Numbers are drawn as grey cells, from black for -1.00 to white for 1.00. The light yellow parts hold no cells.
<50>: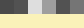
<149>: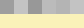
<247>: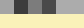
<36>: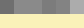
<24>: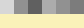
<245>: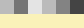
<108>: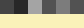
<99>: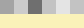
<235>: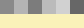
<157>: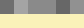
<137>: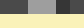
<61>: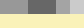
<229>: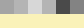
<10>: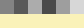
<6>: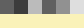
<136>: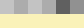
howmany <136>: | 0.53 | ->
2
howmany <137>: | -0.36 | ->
0

